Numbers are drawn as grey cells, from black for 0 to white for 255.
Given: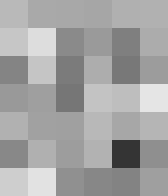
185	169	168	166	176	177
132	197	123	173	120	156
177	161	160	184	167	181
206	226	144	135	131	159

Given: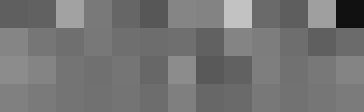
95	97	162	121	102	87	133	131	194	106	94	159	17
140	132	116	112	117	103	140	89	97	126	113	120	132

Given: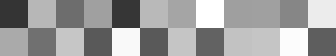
52	183	109	160	54	185	165	255	159	160	134	236

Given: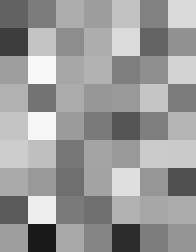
98	124	173	157	194	129	218
158	248	167	178	126	143	211
195	246	155	122	84	126	180
170	153	111	163	222	150	80
158	25	169	133	44	125	149

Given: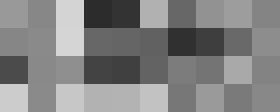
153	135	212	44	51	177	103	146	157	132
75	137	143	67	64	99	124	116	169	131

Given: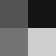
83	20

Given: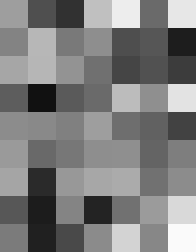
158	79	49	192	237	106	231
166	182	147	112	69	81	60
140	137	128	158	110	97	66
165	42	152	167	171	113	140
123	32	73	139	211	135	250

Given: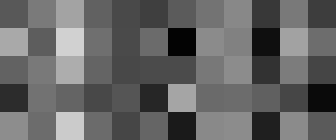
88	122	163	97	73	63	91	115	136	56	121	61
98	121	173	100	72	75	75	120	140	50	124	69
141	108	203	107	70	101	26	137	140	31	139	90
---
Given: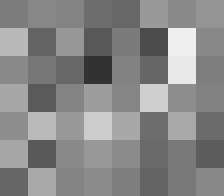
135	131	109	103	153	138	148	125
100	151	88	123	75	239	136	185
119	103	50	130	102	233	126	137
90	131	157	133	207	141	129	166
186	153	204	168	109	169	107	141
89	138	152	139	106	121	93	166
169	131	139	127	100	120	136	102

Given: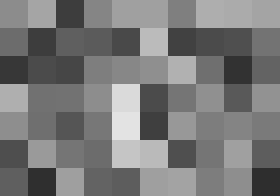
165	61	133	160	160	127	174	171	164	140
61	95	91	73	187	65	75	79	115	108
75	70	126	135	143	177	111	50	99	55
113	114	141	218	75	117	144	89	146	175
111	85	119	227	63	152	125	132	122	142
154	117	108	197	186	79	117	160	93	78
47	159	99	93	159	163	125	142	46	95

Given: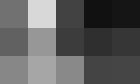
216	66	17	21	113
151	60	47	54	97
166	137	68	69	135

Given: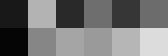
179	41	110	54	108	24
134	165	154	182	220	5

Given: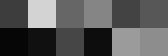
211	102	133	67	87	61
16	70	13	155	141	6

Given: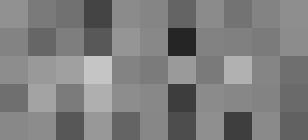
122	113	68	139	133	100	139	115	131	142	145
102	126	88	149	136	37	130	128	123	140	131
153	160	197	131	123	154	122	177	133	111	141
163	123	175	141	136	61	139	135	131	106	111
140	87	152	100	135	77	143	62	138	97	136
